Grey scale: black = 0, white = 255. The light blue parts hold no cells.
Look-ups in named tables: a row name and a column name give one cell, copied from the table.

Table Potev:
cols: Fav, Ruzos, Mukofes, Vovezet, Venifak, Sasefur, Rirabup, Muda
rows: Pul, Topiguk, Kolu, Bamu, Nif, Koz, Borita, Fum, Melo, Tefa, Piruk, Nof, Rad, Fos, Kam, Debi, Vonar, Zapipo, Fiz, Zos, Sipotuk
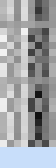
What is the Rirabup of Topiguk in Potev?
105
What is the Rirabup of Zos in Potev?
122
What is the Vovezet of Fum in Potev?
211
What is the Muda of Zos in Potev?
144
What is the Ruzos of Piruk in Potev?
151
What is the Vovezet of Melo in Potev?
208
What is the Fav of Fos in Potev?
177
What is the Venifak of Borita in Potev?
149
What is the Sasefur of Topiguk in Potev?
54
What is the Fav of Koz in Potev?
241
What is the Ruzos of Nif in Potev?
178
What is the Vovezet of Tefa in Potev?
204
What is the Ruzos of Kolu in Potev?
199
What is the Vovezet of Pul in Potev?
216
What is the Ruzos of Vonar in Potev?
221
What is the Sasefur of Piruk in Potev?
143
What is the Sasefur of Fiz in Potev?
70
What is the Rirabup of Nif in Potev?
70
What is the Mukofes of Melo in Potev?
143

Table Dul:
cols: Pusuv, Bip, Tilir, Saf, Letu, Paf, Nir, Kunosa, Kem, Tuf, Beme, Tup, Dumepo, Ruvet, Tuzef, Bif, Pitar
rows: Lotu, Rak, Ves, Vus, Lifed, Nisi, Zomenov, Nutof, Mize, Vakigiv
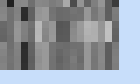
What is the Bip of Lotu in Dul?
32
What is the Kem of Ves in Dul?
106
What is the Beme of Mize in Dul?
123
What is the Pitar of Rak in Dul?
124
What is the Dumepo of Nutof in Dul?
151
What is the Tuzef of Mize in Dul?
137
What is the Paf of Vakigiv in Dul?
146
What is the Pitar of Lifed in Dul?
99
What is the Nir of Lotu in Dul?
134
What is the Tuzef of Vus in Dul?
149
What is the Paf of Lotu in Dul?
136
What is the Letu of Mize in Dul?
95
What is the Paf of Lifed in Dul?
182
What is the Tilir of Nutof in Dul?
129
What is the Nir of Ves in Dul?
154
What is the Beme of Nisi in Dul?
140
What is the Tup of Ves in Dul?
114
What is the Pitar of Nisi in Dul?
97
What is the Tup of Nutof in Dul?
111
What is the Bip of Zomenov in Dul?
111
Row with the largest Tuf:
Lotu

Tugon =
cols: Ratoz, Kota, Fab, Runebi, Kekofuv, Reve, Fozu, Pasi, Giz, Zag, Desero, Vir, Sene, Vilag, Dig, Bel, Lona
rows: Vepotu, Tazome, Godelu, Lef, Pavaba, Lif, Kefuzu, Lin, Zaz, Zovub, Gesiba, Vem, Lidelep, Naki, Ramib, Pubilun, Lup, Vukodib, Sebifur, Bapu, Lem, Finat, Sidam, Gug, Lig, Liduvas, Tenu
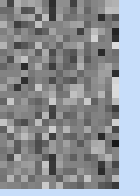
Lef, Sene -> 100
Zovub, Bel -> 165
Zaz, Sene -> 88
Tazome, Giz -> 147
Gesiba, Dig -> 159
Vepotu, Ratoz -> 150
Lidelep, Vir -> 176
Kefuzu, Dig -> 131
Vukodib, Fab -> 96
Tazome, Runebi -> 82
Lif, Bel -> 131
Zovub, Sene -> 115
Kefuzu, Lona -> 220
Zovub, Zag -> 98
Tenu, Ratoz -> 137
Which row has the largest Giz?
Tenu

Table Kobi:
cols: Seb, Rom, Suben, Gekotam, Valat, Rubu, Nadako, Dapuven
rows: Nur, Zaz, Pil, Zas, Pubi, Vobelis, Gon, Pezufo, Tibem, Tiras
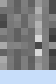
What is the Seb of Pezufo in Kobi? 99
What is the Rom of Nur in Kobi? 120
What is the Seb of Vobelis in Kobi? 109
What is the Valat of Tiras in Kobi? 99
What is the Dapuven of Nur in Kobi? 77
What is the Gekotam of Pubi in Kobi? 126
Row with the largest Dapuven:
Gon

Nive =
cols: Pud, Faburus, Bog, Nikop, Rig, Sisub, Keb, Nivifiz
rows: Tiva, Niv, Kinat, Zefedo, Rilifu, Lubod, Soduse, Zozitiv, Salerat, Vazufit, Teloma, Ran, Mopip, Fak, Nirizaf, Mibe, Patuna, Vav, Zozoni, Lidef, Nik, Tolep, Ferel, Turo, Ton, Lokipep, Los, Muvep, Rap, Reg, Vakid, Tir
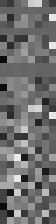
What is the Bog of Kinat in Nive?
101
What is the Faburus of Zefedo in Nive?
76
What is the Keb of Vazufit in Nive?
100
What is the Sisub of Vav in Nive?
36
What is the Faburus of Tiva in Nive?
56
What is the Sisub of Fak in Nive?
100
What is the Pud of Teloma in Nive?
101
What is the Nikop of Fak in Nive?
150
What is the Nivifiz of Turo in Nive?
96
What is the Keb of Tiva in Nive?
93
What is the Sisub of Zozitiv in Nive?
125
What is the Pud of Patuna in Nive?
133
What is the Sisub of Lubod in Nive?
111
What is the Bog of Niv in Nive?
103
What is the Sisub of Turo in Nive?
81
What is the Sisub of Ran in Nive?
52
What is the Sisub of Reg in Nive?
84
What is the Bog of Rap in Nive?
115

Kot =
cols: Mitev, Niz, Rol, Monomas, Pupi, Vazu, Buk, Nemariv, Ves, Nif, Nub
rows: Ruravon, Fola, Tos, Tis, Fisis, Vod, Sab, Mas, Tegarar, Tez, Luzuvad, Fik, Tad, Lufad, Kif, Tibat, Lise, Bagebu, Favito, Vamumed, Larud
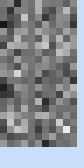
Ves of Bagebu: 205
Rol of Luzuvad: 212
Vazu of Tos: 137
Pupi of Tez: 117
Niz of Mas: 121
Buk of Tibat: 71
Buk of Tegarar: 148
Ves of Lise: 106
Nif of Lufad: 168
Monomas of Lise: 127
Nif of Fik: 127
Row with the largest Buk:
Sab

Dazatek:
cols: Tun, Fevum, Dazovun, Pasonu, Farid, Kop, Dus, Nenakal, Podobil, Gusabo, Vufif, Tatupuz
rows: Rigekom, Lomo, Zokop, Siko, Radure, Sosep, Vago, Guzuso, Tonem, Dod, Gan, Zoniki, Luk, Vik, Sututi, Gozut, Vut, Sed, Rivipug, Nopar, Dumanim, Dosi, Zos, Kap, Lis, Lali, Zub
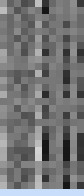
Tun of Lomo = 188
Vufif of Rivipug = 141
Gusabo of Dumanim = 24
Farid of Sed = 89
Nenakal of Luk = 119
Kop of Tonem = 149
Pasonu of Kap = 131
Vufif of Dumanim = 136
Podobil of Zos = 130
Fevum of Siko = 104
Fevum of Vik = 119
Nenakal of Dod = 130
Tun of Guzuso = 166
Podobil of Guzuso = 134
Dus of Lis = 98
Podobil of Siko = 119

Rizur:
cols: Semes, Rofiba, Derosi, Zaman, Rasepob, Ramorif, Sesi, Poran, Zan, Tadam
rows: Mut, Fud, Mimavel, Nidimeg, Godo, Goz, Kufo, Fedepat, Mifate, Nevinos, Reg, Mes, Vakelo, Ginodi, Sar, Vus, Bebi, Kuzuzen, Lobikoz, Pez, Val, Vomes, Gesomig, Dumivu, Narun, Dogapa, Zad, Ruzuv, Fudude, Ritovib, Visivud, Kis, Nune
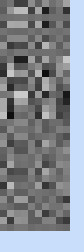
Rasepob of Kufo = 138
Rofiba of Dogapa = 96
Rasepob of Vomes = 127
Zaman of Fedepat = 119
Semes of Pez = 132
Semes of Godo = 115
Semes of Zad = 54
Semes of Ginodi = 117
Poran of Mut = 112
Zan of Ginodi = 96
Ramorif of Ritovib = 99
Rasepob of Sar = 83
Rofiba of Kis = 60
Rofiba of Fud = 150
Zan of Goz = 118
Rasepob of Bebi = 122
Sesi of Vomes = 123
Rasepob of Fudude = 86
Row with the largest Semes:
Bebi

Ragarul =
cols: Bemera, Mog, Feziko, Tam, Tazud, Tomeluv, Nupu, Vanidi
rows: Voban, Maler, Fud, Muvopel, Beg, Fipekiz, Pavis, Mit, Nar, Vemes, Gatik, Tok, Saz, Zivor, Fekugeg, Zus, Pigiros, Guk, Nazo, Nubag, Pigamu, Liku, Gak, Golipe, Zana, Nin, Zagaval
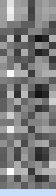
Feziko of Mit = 61
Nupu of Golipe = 105
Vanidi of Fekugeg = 205
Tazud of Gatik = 60
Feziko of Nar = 84
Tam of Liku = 142
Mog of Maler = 240
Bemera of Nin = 96
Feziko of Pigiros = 150
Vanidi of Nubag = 104
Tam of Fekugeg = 104
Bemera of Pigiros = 150
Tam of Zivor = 188

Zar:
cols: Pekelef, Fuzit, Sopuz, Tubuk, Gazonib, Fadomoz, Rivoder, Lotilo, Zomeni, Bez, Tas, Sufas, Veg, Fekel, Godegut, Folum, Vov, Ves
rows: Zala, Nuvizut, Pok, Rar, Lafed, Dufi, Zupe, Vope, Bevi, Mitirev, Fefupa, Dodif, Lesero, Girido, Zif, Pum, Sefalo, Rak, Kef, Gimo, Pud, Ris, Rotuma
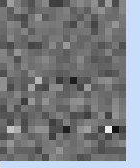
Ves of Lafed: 110
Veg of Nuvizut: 95
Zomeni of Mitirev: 105
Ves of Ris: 89
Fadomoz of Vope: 103
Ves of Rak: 114
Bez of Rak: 128
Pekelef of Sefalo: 85
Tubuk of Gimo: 116
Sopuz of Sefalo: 101
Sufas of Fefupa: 109
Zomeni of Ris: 147
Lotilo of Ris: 122
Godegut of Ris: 78
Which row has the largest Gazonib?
Lesero

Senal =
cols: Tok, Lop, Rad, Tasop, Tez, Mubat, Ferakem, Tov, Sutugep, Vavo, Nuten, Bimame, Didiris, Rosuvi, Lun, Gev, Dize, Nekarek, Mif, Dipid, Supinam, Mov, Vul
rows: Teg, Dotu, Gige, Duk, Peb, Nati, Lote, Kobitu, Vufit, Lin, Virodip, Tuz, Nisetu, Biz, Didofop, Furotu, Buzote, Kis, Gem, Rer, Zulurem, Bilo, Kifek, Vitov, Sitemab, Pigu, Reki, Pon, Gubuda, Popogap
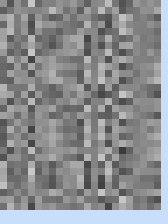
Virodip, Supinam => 138
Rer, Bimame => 94
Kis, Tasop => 129
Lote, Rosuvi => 129
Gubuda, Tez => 103
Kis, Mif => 119
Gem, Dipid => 127

